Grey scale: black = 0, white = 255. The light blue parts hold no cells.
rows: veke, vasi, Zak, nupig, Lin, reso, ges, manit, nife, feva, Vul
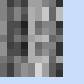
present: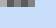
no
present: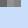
no
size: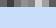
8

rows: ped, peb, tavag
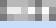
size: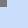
1
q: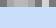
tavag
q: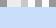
peb

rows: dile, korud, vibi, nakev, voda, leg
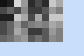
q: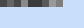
korud
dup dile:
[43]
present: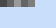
yes

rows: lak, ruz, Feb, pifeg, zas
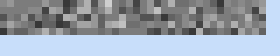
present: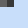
yes
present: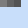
no
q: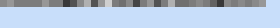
lak

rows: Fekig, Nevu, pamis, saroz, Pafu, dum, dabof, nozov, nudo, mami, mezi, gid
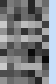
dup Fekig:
[106]
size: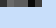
6
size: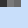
3
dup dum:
[162]

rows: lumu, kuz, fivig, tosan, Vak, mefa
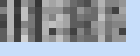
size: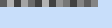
14
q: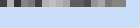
tosan
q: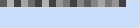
Vak
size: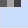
3

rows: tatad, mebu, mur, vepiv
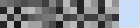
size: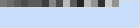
17
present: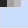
yes
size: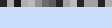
16
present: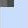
yes

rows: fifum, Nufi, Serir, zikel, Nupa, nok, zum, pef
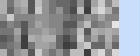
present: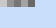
no
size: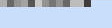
13
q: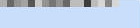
pef
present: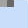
yes
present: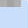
yes
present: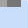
no

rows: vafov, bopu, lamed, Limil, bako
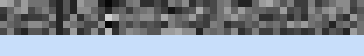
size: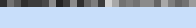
28
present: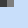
yes
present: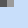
yes
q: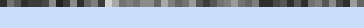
lamed

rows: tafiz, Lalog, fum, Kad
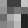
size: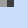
2
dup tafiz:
[63]

